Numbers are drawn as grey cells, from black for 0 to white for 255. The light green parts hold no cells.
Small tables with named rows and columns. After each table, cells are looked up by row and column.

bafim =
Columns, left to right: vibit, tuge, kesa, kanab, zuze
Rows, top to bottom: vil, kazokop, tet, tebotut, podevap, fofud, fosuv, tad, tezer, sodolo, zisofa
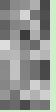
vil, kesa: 144
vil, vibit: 100
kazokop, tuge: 158
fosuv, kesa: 129
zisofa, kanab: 123
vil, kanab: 175
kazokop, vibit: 136
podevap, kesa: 126
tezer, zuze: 168
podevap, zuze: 193
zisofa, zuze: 115
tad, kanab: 111
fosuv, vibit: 137
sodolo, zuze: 206
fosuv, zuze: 72
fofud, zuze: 181
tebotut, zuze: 94
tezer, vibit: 134
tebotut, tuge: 151
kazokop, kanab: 114
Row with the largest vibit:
podevap

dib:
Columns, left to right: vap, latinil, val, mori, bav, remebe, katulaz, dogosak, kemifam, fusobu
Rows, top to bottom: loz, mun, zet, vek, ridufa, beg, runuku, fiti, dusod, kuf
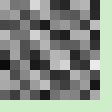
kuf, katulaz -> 136
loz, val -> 121
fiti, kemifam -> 142
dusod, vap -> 169
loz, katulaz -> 38
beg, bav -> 129
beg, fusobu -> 137
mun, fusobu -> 40
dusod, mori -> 156
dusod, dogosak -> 116

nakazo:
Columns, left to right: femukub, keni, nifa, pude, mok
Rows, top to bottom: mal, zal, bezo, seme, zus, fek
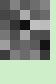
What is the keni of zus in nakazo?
92
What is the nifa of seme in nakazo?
164
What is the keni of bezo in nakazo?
50
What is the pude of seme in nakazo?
78
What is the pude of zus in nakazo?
91
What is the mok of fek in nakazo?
56
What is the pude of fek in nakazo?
133
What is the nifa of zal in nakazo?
173
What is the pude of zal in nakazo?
92
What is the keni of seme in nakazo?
77
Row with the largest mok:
bezo

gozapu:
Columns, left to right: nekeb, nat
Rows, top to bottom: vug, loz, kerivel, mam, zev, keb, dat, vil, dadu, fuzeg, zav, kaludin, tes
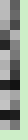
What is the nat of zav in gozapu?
122
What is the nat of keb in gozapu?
120
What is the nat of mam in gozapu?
179
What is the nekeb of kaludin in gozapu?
23
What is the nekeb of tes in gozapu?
179
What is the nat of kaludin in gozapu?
30
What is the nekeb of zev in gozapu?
36
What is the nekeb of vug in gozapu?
188
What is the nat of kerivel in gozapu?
72
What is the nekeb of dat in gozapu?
176
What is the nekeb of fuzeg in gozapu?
189
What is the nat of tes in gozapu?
118
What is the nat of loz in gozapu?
105
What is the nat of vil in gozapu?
57

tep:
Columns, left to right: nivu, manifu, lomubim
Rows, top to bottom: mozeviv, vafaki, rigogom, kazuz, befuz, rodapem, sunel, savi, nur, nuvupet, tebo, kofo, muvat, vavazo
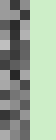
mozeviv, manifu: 57
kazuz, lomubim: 178
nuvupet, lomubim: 132
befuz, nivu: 191
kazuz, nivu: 148
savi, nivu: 171
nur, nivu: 168
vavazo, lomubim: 104
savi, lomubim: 167
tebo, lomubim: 91
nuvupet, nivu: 72
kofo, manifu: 82
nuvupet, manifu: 117
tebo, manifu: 141
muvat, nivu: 99
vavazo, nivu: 171
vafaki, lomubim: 57
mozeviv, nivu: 156
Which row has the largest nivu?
befuz

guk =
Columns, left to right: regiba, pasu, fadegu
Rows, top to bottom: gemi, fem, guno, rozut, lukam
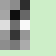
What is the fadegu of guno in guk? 249
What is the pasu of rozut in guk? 53
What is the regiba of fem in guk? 166
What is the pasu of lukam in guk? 121
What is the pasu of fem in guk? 14
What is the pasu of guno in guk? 110
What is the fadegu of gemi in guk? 45
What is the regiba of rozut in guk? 152
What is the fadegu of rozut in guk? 150
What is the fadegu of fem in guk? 103
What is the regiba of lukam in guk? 141
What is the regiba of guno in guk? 221
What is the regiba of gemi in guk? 160
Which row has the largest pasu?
gemi

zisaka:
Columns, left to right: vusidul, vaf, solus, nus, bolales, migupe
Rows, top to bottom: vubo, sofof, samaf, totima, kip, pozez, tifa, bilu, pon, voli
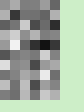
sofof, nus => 113
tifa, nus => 74
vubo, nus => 127
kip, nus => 48
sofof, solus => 115
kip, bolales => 18
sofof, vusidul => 177
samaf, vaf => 117
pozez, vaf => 122
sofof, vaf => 55

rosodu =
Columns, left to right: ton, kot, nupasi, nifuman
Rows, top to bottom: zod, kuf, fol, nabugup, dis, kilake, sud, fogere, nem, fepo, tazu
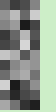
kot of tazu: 115
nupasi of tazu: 50
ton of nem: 209
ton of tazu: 167
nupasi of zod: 76
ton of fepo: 93

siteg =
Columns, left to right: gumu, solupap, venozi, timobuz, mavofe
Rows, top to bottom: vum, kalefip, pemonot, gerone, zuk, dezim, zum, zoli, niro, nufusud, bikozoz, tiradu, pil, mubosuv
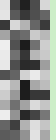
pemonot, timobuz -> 102
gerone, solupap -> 96
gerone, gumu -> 164
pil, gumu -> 101
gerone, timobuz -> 202
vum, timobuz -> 76
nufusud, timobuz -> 55
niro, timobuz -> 168
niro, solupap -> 184
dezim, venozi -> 54
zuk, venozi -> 28
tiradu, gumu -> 237
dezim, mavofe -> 201
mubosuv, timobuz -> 226
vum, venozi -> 32
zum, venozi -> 42
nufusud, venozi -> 29

